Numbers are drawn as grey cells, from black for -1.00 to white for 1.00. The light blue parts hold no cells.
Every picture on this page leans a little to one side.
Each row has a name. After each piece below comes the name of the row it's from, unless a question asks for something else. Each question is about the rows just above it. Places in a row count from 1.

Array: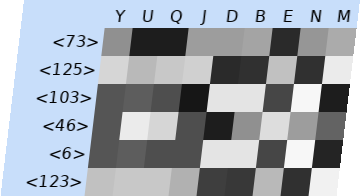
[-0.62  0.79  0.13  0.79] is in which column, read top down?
B
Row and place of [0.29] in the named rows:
<73>, 6
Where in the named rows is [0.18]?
<73>, 8
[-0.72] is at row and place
<6>, 9
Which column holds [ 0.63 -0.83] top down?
J
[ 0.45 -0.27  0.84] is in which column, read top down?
U

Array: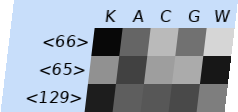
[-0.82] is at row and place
<65>, 5
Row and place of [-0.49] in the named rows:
<65>, 2
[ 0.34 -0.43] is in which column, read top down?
G
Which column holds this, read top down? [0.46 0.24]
C
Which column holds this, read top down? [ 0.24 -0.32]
C

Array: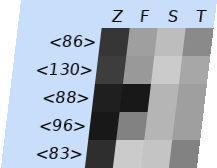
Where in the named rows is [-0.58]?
<86>, 1
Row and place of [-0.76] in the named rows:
<88>, 1

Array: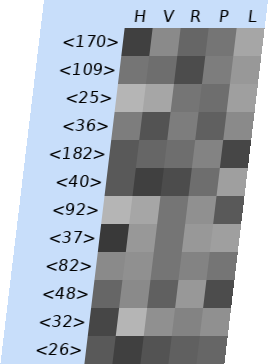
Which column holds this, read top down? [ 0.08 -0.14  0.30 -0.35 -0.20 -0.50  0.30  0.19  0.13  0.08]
V
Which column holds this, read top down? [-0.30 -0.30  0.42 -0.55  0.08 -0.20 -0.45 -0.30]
H
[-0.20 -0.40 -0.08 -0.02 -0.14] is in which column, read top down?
R

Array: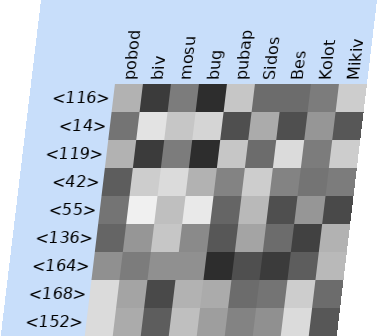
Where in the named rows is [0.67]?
<14>, 4
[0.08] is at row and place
<136>, 4
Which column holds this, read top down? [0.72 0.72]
pobod

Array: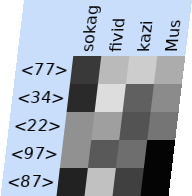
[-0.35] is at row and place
<22>, 3
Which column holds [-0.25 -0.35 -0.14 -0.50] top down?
kazi
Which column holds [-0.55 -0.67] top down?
sokag

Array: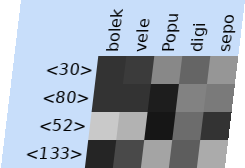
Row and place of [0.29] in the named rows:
<133>, 3
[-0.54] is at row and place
<30>, 2

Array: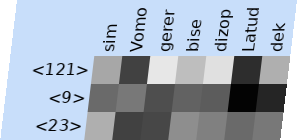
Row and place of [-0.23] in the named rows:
<9>, 4
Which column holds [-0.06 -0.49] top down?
Vomo
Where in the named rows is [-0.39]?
<9>, 3
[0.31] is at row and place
<121>, 1
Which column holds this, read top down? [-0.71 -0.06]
dek
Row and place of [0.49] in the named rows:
<121>, 4
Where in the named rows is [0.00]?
<23>, 5

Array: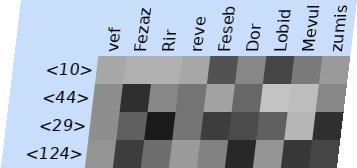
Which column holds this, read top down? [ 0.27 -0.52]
Feseb
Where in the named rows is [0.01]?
<124>, 5
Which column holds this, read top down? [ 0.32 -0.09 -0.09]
reve
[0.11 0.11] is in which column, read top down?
vef
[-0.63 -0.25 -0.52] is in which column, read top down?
Fezaz

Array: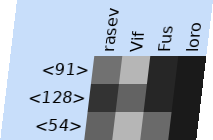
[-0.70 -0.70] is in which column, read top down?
Fus
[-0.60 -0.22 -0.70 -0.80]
<128>
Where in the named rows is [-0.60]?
<128>, 1
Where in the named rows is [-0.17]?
<54>, 3
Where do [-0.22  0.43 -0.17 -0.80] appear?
<54>

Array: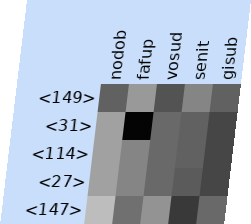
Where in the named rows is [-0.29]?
<27>, 4
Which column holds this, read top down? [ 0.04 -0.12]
fafup
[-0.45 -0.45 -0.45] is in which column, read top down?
gisub

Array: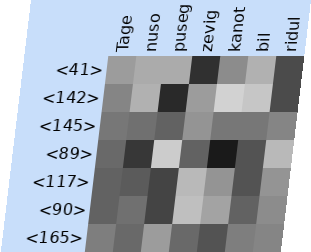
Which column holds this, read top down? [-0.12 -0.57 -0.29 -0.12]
nuso
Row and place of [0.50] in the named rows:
<90>, 4
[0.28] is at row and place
<90>, 5
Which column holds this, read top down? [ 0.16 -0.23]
zevig
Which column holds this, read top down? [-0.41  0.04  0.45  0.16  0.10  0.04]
ridul
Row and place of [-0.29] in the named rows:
<117>, 2

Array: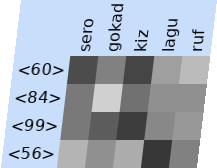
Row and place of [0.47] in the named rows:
<60>, 5
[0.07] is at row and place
<99>, 4
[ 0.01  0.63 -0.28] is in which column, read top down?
gokad
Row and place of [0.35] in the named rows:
<56>, 3
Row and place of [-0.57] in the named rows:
<56>, 4
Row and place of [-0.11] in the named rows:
<84>, 3

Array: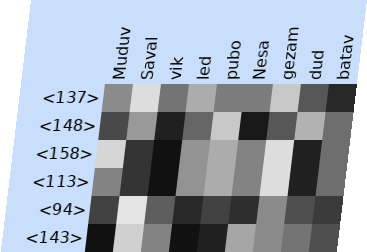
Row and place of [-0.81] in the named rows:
<148>, 6
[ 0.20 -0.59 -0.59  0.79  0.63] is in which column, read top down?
Saval
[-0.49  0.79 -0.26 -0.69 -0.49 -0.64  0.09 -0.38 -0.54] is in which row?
<94>
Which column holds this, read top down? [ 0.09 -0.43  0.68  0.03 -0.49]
Muduv
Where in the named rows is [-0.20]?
<148>, 4

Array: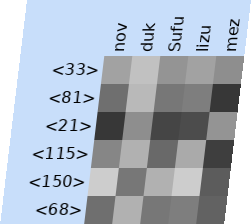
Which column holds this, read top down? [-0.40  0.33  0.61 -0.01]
lizu
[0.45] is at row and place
<81>, 2

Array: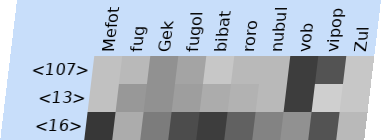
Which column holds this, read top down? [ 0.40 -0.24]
roro
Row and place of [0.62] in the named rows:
<13>, 9
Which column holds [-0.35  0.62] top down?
vipop
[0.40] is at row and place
<13>, 6
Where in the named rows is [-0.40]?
<16>, 4
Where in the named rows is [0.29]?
<107>, 4
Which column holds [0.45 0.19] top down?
fug

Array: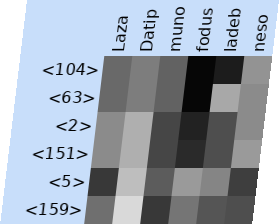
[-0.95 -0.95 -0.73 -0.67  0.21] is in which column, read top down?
fodus
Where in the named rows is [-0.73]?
<2>, 4
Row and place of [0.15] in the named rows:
<104>, 6
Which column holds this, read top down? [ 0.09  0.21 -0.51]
neso
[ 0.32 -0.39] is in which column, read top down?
ladeb
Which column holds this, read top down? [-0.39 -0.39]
ladeb

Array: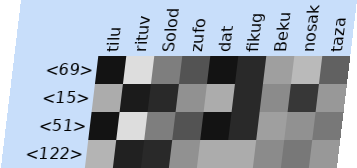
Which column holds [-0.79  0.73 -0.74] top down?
rituv
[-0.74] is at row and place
<122>, 2
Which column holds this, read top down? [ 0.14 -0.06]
nosak
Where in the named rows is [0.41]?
<122>, 1
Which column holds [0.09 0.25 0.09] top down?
Beku

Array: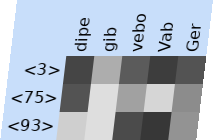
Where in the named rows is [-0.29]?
<3>, 3
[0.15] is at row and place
<93>, 5
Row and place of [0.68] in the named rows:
<75>, 4
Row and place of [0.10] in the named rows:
<75>, 5
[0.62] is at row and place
<93>, 1
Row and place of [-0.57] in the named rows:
<93>, 4
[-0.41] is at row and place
<93>, 3

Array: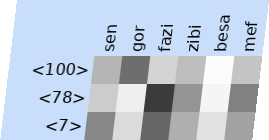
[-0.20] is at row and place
<7>, 3
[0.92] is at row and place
<78>, 5
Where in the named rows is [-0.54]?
<78>, 3
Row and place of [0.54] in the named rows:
<100>, 6
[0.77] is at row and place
<7>, 5
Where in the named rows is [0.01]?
<78>, 6

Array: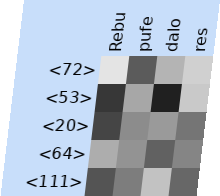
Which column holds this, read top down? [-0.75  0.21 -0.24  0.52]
dalo
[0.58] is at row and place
<53>, 4

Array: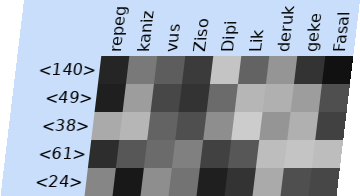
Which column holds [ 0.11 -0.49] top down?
Dipi
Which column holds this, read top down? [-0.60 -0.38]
Ziso
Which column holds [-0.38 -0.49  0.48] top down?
Fasal

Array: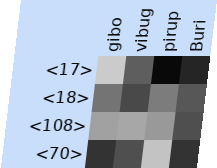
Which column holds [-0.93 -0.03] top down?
pirup
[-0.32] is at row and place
<18>, 4
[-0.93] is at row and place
<17>, 3
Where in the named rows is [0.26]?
<108>, 1
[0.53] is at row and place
<70>, 3
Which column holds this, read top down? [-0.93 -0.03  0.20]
pirup
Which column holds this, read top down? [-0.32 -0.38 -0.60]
Buri

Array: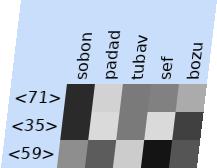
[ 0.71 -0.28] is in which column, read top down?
padad
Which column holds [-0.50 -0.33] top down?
bozu
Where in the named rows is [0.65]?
<71>, 2
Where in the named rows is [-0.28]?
<59>, 2
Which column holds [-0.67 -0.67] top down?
sobon

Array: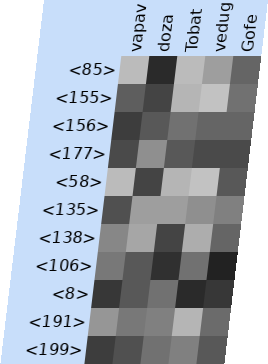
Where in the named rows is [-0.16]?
<191>, 5
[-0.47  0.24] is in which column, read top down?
doza
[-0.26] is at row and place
<155>, 1
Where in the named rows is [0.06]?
<138>, 1
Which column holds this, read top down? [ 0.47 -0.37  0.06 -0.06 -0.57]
vapav
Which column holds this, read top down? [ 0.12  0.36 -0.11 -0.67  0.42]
vedug

